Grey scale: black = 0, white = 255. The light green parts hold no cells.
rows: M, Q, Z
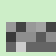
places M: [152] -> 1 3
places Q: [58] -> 1
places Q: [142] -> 2 3 5
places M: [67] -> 2 5
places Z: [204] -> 2
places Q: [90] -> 4
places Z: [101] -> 1 3 4 5

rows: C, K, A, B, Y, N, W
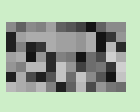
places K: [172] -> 3 4 5 9
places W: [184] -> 1 4 8
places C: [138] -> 1 3 11 12

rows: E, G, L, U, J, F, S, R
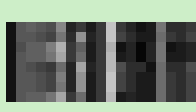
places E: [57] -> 8 10 12 19
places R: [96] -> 3 4
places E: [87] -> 2 4

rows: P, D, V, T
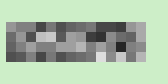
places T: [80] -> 1 6
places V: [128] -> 2 4 5 9 11 13
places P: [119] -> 5 9

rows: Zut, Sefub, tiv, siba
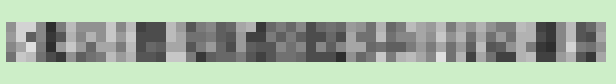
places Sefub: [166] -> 18 35 42 48 60
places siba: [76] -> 5 16 31 32 33
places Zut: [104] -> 23 27 29 32 34 39 59

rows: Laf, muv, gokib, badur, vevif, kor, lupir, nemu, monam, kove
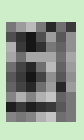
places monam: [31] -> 1 3
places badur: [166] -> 1 3 4 5 7
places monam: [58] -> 2 5
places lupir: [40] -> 3 6
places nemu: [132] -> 1 3
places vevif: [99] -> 6

